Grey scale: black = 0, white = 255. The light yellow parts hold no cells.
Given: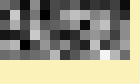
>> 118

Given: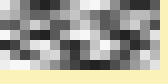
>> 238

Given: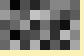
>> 122

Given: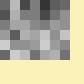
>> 104

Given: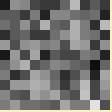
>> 25

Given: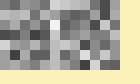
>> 127

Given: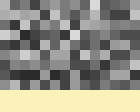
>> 182
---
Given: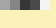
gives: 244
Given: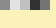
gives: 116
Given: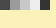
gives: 52
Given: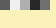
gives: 111
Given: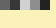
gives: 34
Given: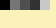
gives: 200
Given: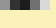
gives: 216
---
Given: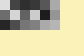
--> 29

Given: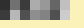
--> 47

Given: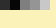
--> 6

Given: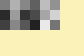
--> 33

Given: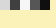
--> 15

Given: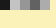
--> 25

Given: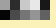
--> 5

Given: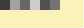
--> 61

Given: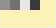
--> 57

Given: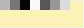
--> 5
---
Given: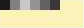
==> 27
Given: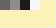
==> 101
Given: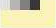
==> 225
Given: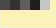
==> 73
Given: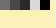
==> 110
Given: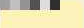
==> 160
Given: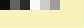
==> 13
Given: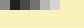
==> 137
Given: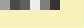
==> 159
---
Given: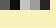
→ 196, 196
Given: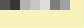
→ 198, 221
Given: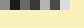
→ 56, 220
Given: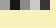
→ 139, 201
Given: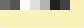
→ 222, 251
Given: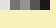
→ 148, 226
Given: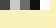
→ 107, 254
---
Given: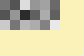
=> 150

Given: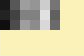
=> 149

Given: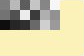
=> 197

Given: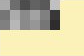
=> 98

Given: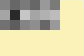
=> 103

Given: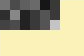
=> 106

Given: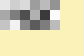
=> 157
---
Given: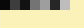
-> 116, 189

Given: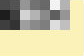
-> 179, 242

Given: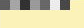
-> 154, 236

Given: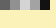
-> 212, 212

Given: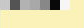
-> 168, 246

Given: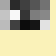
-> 53, 248
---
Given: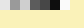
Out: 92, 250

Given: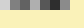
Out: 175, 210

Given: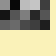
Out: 126, 197

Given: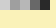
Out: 183, 207

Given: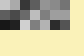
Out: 189, 208

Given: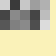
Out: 119, 220

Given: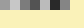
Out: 83, 199
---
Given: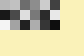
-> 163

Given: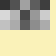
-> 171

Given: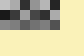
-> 126

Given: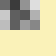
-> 95

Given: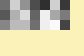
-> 187

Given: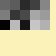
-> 186

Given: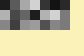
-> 63

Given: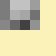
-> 104

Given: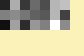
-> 161

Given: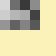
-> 98
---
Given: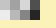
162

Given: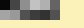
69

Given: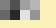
81

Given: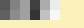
130

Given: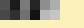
27

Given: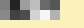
35
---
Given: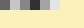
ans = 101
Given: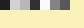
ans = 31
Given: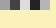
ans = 161
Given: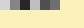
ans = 212
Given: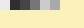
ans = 235
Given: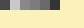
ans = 72
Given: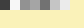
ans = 62
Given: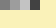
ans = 125
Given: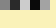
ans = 132
